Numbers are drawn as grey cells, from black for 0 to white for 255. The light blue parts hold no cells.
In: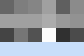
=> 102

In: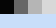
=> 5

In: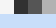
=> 245

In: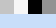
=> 196

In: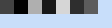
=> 66

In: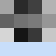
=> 165

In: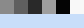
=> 138

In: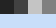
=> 35

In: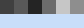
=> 64

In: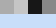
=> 172
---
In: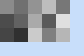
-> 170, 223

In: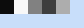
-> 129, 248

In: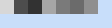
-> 166, 215

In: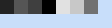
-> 0, 225

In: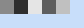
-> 229, 229

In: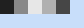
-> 231, 231
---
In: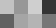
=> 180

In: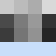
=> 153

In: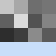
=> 82

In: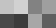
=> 167

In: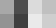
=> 234

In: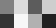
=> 177

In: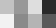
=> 180
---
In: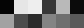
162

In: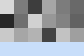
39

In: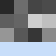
94

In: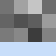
100

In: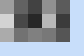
211

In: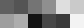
158

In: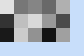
51

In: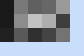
26
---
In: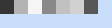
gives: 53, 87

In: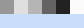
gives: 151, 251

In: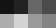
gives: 19, 132

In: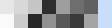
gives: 230, 164

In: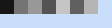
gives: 22, 181

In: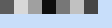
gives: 92, 69

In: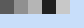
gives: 90, 200

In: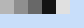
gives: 182, 224
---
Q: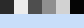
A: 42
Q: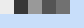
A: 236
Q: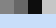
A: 131
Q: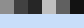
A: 142
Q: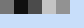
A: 117
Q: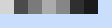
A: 212
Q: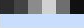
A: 44
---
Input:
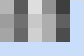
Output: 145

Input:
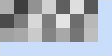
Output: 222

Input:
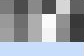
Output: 214

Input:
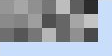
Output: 94

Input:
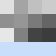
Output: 192

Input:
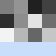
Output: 32

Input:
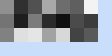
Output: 95
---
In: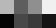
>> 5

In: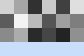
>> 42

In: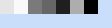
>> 102

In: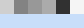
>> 152

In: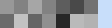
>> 144

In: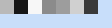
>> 139

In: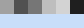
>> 118

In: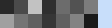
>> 54
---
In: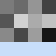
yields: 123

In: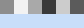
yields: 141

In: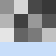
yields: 145

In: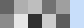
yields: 100

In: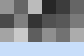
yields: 149

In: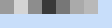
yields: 154

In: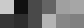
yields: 203

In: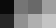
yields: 10

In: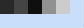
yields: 41

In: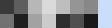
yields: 58
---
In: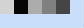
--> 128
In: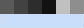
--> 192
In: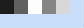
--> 133
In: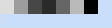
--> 186
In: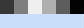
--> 93
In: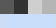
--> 207
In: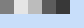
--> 92
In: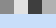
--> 62
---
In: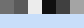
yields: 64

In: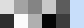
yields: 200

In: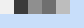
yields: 111

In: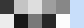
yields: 158

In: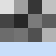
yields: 54

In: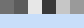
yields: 198

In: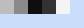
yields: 50

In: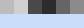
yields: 101

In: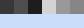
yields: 153
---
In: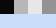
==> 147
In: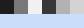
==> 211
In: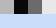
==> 232
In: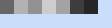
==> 38
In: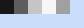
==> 160
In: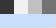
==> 115
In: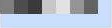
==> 99
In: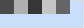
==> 101
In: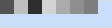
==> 125
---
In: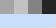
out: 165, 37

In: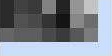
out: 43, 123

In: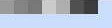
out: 154, 60

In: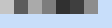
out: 197, 141

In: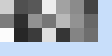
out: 207, 110

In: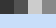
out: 52, 136

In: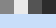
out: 133, 44

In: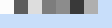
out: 252, 175

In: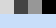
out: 216, 0
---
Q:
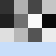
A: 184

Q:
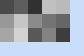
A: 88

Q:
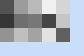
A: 163

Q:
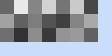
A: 148

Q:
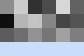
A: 118

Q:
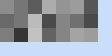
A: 133
